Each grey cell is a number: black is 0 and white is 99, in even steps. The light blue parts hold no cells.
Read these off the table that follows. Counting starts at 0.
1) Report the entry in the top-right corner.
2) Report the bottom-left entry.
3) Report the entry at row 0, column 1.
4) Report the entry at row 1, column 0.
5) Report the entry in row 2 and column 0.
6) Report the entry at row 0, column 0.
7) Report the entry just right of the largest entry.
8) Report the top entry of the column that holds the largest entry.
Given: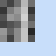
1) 43
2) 54
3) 26
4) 21
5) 32
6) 38
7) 32
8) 71

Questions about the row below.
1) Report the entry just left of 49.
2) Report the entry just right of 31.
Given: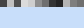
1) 70
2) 85

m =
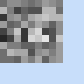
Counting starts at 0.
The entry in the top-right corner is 49
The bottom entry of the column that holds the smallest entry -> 43
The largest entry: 89
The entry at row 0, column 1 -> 55
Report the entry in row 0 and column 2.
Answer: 55
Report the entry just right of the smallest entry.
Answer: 26
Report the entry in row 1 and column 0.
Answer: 71
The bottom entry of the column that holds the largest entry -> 38
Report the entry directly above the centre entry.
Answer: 49
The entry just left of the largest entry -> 77
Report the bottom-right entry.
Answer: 60
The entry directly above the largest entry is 26
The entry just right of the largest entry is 32
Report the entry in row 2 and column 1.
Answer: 55
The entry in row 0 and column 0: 43
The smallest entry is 15
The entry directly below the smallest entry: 65
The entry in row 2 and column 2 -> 60

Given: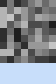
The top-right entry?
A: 53
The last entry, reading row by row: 18
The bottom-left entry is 35
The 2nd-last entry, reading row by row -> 24
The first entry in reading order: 18
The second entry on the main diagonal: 47
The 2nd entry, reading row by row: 47
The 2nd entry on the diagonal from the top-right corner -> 47
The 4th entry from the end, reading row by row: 35
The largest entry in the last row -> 53
